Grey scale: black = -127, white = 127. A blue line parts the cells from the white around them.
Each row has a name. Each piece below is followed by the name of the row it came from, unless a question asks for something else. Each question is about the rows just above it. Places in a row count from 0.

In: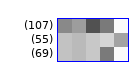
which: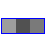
(107)
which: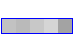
(55)

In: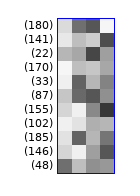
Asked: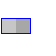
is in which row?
(170)
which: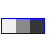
(155)
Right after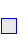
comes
[62]
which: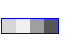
(146)

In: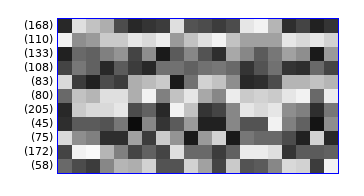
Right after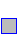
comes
[74]
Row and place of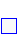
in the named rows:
(172), 2

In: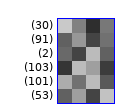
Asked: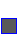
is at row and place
(101), 3
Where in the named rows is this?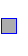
(101), 0
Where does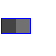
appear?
(91)
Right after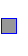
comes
[-59]
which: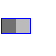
(101)
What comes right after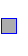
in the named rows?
[-14]
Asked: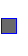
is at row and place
(2), 0

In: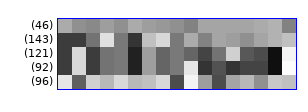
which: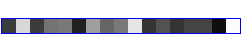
(92)
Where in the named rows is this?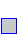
(96), 15
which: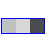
(96)
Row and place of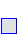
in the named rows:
(143), 3
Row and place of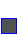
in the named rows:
(92), 11
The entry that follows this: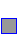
[16]
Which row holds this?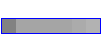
(46)

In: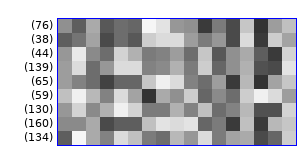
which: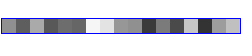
(76)
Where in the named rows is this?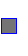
(38), 1
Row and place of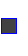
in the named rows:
(65), 3
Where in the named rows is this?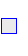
(44), 1

